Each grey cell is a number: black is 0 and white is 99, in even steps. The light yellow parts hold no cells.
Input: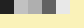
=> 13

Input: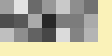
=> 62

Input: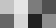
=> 76

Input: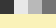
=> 21

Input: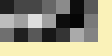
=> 12

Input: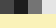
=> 27
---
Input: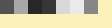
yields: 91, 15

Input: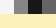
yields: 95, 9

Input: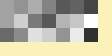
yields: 99, 19

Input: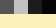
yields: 75, 2

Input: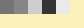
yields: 91, 20

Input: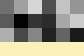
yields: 83, 1

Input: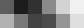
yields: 93, 11
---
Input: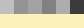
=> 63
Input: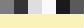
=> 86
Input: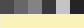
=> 51
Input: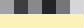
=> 53
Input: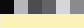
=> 30
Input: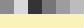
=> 20
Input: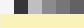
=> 74
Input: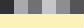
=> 44
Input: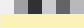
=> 19
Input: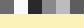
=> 16
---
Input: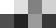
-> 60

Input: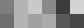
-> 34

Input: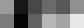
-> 64

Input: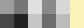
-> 42

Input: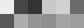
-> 64

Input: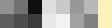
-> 63

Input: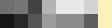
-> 54

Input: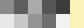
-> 43

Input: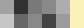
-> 26
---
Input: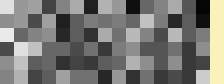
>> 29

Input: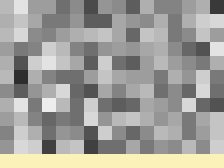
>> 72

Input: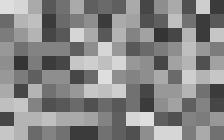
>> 48

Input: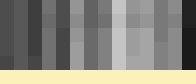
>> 50

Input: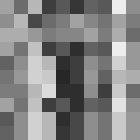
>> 45
